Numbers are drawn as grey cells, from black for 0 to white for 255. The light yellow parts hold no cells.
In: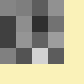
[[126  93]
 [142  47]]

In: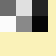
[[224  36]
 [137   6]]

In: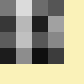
[[219 108]
 [184  30]]

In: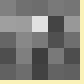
[[112 109]
 [157 225]]

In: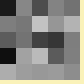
[[135  77]
 [119 194]]

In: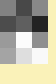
[[ 72 136]
 [ 95  35]]

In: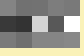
[[113 114]
 [ 51 212]]

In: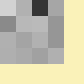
[[177  52]
 [184 186]]
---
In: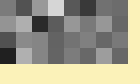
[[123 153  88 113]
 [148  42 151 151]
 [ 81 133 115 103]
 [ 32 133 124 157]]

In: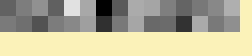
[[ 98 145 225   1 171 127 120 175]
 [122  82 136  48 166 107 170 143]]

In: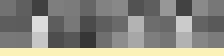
[[114  64 123 130  82 151 138]
 [ 93 220 120  94 179 104  99]
 [120 198  87 111 167 117 134]]

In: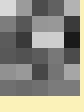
[[217  76 179]
 [125 150  58]
 [ 91 205  26]
 [ 88  92  75]
 [145  71 166]
 [112 112 123]]

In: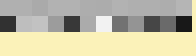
[[176 170 178 172 175 173]
 [ 49 194  56 242 148 106]]

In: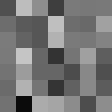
[[ 80 142 122 121]
 [109  86 109 161]
 [123  86 122 131]
 [122 103 117  94]
 [115 102  76  79]
 [107 117  97  92]
 [114 171 140 141]]

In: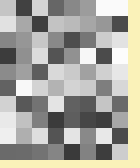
[[197 212 136 250]
 [225  63 186 151]
 [134 199  77 204]
 [ 60 220 145  75]
 [139  93 202 208]
 [ 98 211 211 126]
 [210 115  97 197]
 [233 127  94  62]
 [239 222 228 232]
 [106 115  58  61]]
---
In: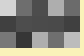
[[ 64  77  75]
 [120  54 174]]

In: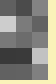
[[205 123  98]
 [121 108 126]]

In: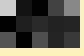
[[ 1 31 41]
 [83  2 80]]

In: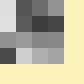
[[223  90  60]
 [145 155 134]]

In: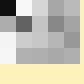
[[173  98 196]
 [245 205 200]]

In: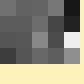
[[ 92  93 110]
 [ 85  86 136]]

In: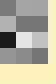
[[179 117 117]
 [ 24 228 193]]

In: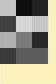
[[ 65 214 198]
 [177 122  39]]

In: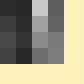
[[ 61  44 159]
 [ 73  52 139]]
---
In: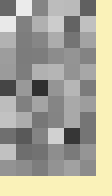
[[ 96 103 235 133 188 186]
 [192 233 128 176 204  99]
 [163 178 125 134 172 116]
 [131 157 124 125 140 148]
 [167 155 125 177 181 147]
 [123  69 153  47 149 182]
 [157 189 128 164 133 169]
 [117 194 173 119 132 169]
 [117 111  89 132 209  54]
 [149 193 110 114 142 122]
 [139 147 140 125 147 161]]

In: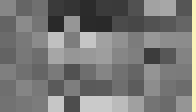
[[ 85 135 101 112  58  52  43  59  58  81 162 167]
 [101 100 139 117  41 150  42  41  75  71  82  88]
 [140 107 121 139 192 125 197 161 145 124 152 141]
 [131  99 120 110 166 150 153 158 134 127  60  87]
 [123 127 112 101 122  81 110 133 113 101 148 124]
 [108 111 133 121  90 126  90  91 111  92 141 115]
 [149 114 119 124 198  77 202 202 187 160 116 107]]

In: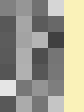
[[214 129 150 113]
 [104  88 166  91]
 [ 64  92 163 180]
 [117  90 175  78]
 [119  85 177  87]
 [126 229 119 148]
 [197  88 171 118]]

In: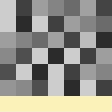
[[ 68 205  64 158 132 107 161]
 [107 205  43 205  64 158 132]
 [ 44 158 132 107 161  68 188]
 [158 137  79 205  43 205  64]
 [132  79 205  43 205  64 158]
 [ 64 149 137  79 205  43 205]]

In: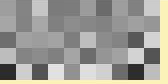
[[204 158 132 198 123 124 155 107 158 129]
 [150 166 131 168 128 141 135 130 149 160]
 [211 110 161 157 163 126 190 140 132  88]
 [ 84 189 132 140 128 165 108 149 162 211]
 [189  44 206  84 225 145 222 208 108  45]]

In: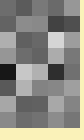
[[151 109  91 121 106]
 [ 79  99 140 137  66]
 [157 175  96 104 213]
 [120 150 109  99 172]
 [112  23 199 177  46]
 [159  89 179 131 135]
 [132 167  95  97 168]
 [118 137 108 114 140]]
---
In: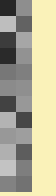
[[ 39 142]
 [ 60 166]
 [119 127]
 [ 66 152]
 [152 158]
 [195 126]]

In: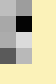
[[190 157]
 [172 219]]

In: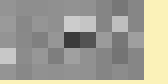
[[148 142 142 144 146 145 133 119 134]
 [148 137 128 150  59  83 155 119 159]
 [148 136 145 144 146 145 133 140 134]]

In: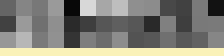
[[101 133 120 154   8 216 167 190 143 140  72  65 122  18]
 [151 183 122 145  52 126 108 141  83  87 112  88  98 134]]

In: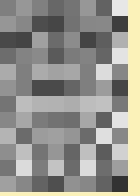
[[126 151 128 103 115 151  98 231]
 [ 73  68 160 107 140  68  94 176]
 [170 127 171 162 167 127 220 134]
 [116 189 179 177 174 189 192 120]
 [180 107 156 160 149 107 223 135]
 [117 219 125 195 107 219 109 158]]

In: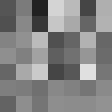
[[ 86 123  33 212 186  69 175]
 [131 145 187  80 100 178 103]
 [102 169 202  69  87 225 119]
 [ 99 142 117 142 141 141 146]]

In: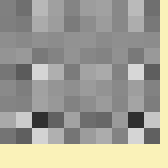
[[128 111 184 160 132 157 161 136 186 111]
 [142 137 144 140 146 147 139 143 142 140]
 [118  91 213 175 123 163 170 130 215  94]
 [132 130 162 152 130 142 155 135 164 125]
 [116  95 211 176 117 156 172 131 213  96]]

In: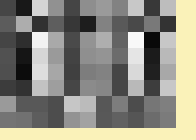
[[ 70  24 213 145  69 142 154 130 200  56 189]
 [ 69  46 242 169  74 147 174  99 248   9 199]
 [ 79  12 222 167  64 125 130  69 217  32 168]
 [154  88  88  77 198 187  87 125  76 118 127]]

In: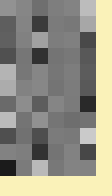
[[146 134 111 126 131 188]
 [ 96 129 161 125 128  73]
 [180 119 134 118 125  92]
 [106 141  93 133 123  41]
 [ 79 113  78 123 121 202]
 [ 27 123 185 120 131 130]]
